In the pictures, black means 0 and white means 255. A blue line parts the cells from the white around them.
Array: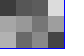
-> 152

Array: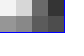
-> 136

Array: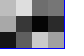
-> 55

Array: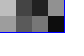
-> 90

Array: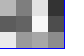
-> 99

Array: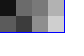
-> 60

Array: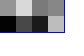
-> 72

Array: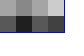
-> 31

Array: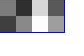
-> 137

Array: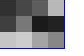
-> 120
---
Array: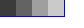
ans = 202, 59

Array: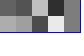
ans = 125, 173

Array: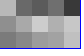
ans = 57, 123

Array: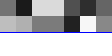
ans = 101, 190

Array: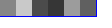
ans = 96, 134

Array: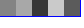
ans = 91, 132

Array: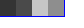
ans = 142, 52

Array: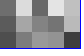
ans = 192, 78

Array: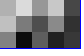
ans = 71, 130
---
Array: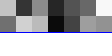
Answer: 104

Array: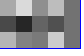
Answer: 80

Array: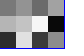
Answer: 246

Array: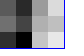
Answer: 176

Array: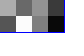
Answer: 147

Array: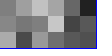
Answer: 68

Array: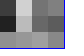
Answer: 104
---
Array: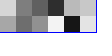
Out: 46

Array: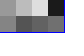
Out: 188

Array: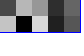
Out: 151

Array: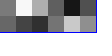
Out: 95

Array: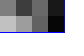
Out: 61

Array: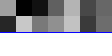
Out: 180

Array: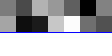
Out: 95

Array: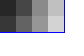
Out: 70
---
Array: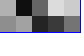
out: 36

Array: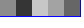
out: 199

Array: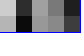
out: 152

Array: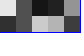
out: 203

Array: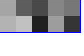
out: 32

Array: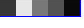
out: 120

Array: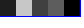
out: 64

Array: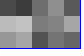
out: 82
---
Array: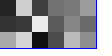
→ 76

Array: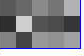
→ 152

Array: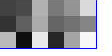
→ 38

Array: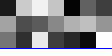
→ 39

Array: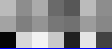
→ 33

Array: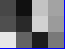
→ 99

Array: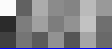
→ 85

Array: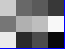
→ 42

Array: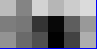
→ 1
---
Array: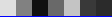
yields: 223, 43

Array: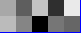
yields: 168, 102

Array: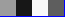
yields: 156, 94

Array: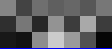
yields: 133, 5

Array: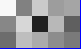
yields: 248, 122

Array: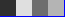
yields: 47, 180

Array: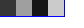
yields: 54, 203
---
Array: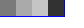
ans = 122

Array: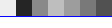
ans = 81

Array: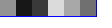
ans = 57

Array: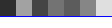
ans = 68

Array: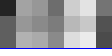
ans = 75

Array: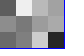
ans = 93

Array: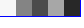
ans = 75

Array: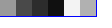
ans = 44

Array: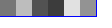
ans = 82

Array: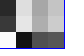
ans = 41
